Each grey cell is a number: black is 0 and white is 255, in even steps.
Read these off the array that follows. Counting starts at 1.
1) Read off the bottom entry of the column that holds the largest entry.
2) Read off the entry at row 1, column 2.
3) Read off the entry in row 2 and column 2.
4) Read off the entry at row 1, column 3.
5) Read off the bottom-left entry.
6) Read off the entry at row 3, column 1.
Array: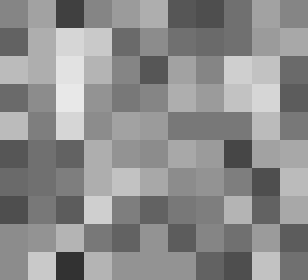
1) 50
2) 162
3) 174
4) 64
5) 140
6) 187

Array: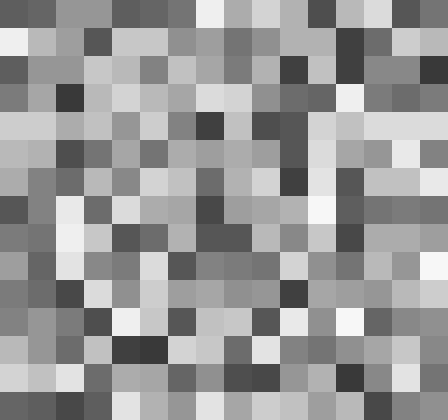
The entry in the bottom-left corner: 101
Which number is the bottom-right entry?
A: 144
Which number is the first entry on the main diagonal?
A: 94
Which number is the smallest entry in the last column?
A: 57
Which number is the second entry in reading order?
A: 101
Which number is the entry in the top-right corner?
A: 116
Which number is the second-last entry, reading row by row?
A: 130
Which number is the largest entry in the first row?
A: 239
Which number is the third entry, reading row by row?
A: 150
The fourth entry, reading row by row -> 150
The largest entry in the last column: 247
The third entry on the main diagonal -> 150
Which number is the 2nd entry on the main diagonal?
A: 185

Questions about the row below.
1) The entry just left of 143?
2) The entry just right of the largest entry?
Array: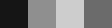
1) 21
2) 107

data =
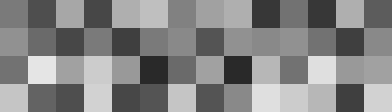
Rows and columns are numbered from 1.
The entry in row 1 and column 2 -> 78
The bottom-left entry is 197
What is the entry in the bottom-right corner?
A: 210
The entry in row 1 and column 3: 167
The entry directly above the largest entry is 106
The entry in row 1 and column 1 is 122
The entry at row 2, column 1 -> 145
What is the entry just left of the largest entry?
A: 114
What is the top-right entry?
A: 92
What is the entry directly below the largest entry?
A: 99
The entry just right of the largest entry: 161

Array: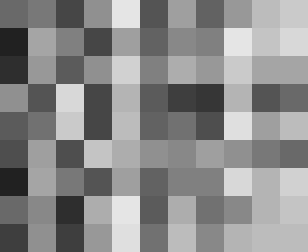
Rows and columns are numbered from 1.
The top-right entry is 202
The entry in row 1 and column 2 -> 120
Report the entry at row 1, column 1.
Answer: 105
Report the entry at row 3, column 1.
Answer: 46
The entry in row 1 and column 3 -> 70
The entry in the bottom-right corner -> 188
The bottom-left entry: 62
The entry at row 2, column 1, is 33
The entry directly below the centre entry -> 144
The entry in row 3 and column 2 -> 152
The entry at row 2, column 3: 128
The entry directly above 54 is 152
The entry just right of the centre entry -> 113
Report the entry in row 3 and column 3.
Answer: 91
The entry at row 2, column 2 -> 165
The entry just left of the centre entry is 188

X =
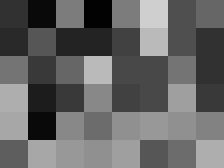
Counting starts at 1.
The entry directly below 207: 186
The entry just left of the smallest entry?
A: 124
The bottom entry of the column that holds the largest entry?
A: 86
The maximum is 207
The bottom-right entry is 174
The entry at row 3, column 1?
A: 116
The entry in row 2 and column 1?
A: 41
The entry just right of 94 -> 167
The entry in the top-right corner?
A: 102
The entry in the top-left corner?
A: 49
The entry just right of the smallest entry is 124

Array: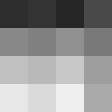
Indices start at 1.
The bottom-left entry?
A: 231
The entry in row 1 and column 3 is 38
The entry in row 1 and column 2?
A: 51
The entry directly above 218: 185
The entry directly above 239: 200

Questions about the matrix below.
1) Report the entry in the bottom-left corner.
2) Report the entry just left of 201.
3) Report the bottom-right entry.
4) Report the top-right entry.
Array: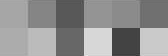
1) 172
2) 67
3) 201
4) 111

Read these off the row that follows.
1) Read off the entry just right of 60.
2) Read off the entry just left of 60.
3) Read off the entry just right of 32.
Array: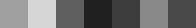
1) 137
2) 32
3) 60

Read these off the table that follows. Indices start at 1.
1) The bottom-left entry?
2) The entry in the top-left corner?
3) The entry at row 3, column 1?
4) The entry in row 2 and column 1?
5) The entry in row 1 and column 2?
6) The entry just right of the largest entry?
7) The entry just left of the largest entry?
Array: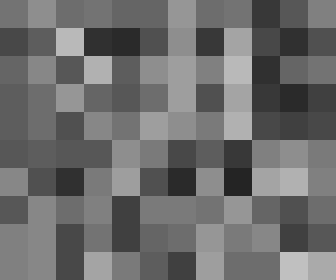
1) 128
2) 115
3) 101
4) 72
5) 142
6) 170
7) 109

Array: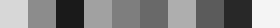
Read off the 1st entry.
215
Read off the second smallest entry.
40
